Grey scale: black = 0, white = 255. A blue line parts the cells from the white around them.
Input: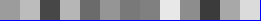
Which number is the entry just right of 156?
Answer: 188
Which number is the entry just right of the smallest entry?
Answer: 168
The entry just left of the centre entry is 149

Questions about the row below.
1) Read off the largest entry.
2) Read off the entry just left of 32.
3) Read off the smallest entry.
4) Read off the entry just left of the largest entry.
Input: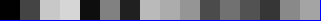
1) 214
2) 129
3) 1
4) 200

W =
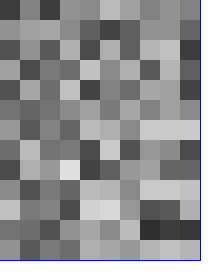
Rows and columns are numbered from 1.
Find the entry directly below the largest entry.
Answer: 101
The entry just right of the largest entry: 67
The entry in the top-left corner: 61
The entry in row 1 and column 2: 130
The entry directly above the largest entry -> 122
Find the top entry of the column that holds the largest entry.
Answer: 146
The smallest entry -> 47
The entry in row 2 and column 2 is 160
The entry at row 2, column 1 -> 146
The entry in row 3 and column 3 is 89
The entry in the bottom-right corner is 180
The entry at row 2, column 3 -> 166
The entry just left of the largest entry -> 152
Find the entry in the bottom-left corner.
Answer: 146
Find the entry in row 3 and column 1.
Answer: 82
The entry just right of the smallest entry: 61
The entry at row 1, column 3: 61
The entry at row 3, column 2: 146
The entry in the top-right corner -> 130
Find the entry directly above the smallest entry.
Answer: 82
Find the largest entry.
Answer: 223
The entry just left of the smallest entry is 186
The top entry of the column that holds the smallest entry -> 130

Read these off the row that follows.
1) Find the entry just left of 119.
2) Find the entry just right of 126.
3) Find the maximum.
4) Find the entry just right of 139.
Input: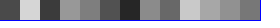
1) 145
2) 81
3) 214
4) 104

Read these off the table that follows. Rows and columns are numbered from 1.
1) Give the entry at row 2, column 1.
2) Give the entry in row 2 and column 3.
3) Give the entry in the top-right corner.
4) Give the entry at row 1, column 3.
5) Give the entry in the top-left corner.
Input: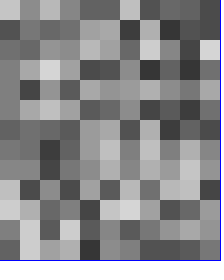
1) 82
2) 104
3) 75
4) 184
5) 197

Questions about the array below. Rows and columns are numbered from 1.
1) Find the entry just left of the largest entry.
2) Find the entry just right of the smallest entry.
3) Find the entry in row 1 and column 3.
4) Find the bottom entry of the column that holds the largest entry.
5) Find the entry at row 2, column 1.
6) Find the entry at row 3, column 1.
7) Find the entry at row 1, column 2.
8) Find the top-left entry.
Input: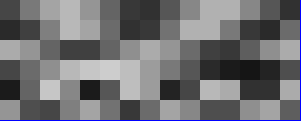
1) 198
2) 35
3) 164
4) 114
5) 42
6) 171
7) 121
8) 70

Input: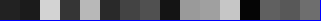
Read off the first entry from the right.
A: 110
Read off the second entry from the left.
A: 27
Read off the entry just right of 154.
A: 160
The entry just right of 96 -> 88
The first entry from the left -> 34

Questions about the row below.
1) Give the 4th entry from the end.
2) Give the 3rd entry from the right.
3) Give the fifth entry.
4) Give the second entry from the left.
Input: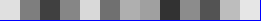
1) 140
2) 83
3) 217
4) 126

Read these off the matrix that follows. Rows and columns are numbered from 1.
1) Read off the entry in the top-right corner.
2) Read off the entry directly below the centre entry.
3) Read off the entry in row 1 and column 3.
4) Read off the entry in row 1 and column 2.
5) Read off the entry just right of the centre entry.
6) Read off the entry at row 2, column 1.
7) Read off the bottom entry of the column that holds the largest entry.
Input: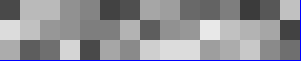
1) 193
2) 207
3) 186
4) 186
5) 145
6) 220
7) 158
